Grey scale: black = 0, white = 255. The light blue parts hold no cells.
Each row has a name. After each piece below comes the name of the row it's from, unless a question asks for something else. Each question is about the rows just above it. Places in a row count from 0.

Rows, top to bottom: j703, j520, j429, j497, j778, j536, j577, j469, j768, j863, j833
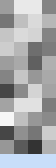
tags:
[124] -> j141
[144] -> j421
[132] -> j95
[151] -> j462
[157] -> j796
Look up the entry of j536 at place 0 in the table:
j95
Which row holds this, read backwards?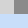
j577
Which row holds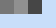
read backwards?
j863
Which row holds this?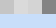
j429

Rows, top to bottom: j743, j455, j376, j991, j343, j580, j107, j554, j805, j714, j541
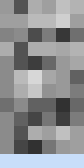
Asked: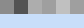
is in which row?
j714
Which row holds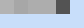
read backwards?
j991
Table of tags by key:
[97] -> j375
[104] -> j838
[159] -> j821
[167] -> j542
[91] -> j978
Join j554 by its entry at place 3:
j375

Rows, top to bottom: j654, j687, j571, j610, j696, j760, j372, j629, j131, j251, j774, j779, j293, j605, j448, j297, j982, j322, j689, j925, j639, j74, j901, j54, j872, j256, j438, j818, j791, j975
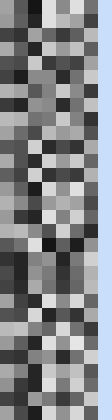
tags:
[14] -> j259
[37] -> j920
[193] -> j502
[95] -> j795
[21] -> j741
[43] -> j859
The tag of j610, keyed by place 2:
j920
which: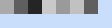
j610

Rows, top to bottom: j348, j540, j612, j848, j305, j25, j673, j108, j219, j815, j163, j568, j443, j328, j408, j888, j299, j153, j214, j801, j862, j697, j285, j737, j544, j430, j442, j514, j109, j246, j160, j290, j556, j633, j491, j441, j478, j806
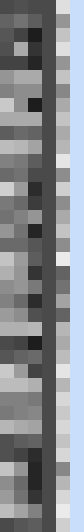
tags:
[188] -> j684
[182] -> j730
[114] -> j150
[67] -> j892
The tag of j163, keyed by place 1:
j730
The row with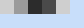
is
j328
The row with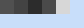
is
j556
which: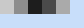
j108
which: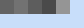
j540

